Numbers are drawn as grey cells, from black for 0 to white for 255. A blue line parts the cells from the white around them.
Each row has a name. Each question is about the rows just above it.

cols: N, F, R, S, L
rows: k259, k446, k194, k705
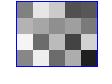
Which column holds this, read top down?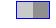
R
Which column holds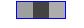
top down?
S
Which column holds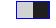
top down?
L

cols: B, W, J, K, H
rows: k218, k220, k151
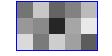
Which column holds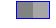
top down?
K
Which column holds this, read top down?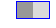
B
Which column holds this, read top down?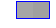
K
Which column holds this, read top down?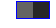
J
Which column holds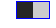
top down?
J
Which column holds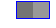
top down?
B

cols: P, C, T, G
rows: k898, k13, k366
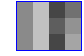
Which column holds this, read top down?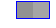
G
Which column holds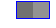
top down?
G
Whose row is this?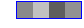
k13
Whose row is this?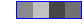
k898

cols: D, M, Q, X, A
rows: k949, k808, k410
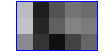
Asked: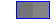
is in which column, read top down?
X
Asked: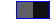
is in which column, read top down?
Q

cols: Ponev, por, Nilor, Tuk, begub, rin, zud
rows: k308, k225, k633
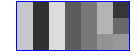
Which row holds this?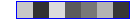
k308
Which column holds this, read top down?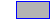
rin
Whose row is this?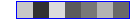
k225

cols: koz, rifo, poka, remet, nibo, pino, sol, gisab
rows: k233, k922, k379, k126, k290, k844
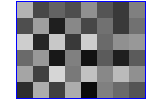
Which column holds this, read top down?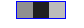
sol
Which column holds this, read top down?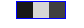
poka
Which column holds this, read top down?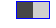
nibo

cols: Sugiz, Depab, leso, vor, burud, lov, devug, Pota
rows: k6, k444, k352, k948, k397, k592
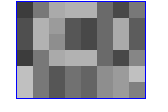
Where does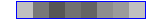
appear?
k397
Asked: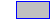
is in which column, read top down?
Sugiz

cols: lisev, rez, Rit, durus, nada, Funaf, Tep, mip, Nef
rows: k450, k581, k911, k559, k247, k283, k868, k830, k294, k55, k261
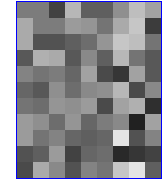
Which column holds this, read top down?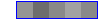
nada
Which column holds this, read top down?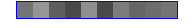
Funaf
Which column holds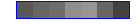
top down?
durus
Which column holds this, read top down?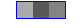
lisev
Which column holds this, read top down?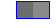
nada
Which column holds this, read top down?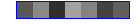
Nef
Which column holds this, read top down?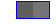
Funaf

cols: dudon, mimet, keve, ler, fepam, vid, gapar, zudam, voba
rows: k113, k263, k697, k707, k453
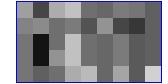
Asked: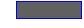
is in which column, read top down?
voba
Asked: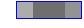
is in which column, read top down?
keve
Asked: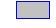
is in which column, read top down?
ler

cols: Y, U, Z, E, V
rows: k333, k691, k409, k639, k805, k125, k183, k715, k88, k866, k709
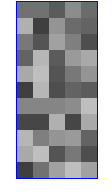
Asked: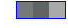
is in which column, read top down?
Y
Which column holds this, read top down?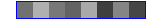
Y
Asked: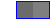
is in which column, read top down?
E
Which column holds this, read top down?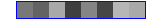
Y
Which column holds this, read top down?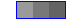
E

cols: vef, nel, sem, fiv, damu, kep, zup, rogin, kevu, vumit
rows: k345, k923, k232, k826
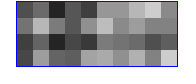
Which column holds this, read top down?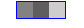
vumit
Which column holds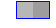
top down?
rogin
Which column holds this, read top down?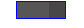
fiv
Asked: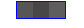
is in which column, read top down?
fiv
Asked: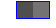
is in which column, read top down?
vef

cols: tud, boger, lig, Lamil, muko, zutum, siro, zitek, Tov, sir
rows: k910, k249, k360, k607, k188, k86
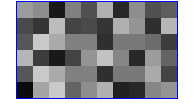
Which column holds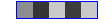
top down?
boger
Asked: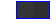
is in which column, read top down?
zutum

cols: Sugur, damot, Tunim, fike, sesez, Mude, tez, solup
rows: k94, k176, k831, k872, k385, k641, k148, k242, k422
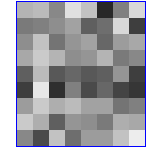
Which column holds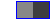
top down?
solup
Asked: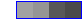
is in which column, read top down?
sesez
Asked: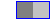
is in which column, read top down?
damot

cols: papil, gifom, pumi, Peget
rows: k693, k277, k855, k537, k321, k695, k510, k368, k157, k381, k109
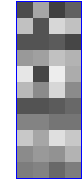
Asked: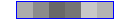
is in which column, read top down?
Peget
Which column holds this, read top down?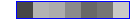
Peget
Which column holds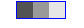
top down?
papil
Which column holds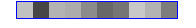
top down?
Peget

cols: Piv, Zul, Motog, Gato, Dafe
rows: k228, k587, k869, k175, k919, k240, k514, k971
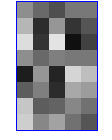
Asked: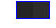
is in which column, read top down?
Motog
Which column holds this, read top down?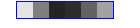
Motog

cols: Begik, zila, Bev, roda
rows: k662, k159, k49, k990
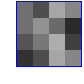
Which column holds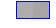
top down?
Bev
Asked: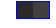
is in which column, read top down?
roda
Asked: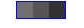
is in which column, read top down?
Begik
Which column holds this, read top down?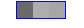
Bev

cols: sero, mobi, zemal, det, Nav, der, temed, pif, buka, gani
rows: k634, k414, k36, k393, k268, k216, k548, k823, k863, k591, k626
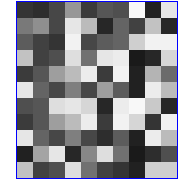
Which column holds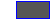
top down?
mobi
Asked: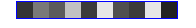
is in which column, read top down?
sero
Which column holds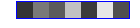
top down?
sero
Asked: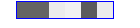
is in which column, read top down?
temed
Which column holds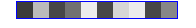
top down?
Nav

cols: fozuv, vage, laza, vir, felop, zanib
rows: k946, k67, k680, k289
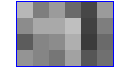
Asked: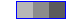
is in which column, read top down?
fozuv
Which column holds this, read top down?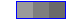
zanib
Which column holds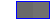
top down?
zanib
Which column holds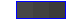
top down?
felop
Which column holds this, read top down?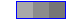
laza

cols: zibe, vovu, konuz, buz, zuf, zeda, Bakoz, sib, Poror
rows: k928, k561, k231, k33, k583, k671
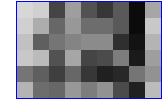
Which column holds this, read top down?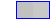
zibe
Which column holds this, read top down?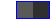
Bakoz
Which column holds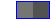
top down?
konuz
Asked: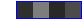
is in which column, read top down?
Bakoz
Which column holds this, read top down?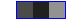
zeda
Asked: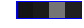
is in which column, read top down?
sib

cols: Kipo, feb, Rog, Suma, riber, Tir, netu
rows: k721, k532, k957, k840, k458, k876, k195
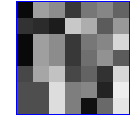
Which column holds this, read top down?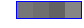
riber
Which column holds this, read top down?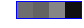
riber
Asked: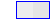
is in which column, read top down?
netu

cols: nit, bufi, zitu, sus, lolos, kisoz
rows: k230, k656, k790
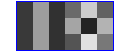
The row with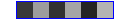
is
k656
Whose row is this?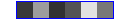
k790
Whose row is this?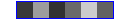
k230
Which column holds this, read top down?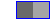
sus

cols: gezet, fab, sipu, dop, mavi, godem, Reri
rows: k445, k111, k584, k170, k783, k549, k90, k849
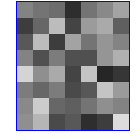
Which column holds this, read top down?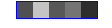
mavi
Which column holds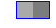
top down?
sipu
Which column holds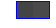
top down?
dop
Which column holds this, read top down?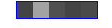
dop

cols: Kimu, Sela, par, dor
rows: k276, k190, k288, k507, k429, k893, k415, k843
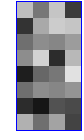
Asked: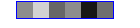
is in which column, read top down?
Sela
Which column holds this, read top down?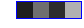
Kimu
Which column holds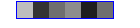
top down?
Kimu
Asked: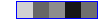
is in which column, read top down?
Sela
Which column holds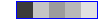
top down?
dor
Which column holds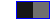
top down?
Sela

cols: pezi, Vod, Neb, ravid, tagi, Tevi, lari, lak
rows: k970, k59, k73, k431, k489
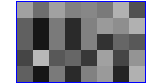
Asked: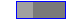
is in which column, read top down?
Neb
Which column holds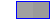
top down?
Tevi

